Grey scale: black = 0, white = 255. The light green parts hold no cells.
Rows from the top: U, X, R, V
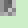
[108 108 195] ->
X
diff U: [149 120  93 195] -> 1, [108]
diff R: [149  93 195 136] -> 1, [108]

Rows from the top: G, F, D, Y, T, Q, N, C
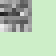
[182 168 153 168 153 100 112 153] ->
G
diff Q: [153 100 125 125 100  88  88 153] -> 3, [112]
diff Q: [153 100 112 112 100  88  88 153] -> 2, [125]

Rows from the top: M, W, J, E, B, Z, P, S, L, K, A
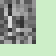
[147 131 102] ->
K
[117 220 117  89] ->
P
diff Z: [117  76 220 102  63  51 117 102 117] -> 7, [117]
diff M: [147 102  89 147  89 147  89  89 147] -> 5, [162]
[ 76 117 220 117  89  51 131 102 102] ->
P
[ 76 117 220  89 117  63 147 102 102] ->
B

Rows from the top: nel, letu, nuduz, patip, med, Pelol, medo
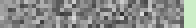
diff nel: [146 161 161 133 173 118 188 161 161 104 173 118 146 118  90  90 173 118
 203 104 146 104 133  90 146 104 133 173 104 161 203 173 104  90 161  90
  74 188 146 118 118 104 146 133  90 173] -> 21, [118]
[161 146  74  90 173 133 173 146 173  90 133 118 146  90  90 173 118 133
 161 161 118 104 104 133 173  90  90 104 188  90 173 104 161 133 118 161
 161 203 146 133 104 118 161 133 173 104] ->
nuduz

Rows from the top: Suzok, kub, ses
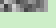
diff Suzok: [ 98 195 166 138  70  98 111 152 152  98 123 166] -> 8, [138]
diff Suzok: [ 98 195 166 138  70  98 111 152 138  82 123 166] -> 9, [98]
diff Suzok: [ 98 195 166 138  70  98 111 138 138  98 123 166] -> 7, [152]
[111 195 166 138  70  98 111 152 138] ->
ses
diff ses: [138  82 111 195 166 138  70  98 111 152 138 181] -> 11, [166]

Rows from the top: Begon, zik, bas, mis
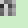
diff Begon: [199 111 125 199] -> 3, [183]
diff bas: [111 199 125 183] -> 3, [170]
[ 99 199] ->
mis
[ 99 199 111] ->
mis
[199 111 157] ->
mis
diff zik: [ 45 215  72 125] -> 3, [141]
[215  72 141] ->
zik

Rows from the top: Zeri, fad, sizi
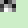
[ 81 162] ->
Zeri
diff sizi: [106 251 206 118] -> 0, [93]

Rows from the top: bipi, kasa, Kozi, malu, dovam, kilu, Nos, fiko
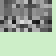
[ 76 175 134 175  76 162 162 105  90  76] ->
dovam
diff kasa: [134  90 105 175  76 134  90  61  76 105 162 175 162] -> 7, [76]
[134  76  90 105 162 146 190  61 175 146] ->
bipi
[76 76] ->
kasa
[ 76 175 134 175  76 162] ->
dovam

